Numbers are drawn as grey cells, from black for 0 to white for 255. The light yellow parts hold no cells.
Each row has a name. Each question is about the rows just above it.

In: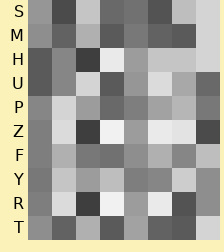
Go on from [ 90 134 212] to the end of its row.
[ 90 150 219 168 105]
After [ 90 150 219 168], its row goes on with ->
[105]

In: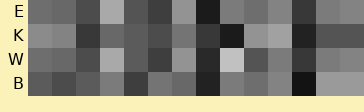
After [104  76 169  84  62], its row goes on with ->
[147  27 123 110 131  56 123 131]
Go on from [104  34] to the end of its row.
[123 110 131  19 154 154]
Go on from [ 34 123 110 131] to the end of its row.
[ 19 154 154]
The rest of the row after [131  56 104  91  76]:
[116  56  27 147 161  34  84  84]
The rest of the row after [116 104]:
[ 34 123 110 131  19 154 154]
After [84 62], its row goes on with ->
[147  27 123 110 131  56 123 131]
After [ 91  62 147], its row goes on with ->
[ 41 193  84 123  56 123 131]

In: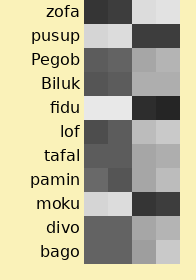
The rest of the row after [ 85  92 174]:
[174]
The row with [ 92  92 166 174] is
tafal
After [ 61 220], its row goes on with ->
[226]
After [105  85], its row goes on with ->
[166 188]
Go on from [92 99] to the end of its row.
[166 180]
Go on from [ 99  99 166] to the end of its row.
[180]
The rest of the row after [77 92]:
[188 201]

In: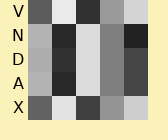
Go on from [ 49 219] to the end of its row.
[126  69]
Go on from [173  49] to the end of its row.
[219 126  69]
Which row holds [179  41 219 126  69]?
A
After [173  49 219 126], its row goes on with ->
[69]
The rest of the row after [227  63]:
[148 206]

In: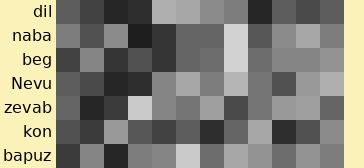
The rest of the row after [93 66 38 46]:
[175 167 139 125  38  93  74  93]
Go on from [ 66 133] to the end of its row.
[ 53  81  53 101 109 210 109 133 133 147]
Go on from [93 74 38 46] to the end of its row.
[133 167 125 181 117  81 153 175]
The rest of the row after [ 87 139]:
[167 125]
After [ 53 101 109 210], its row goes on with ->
[109 133 133 147]

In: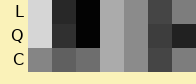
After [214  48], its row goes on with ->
[  3 171 139  61  33]
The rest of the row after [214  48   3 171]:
[139  61  33]
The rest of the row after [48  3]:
[171 139  61  33]
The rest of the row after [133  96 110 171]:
[139  69 125]
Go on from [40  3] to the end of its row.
[171 139  69 125]

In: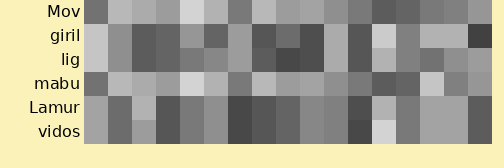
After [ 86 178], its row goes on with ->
[128 114 143 156]
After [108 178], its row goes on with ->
[ 86 121 143  72  86 100 135 128  78 178 121 163 163  92]
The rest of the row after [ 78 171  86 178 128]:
[114 143 156]
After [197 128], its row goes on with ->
[150]

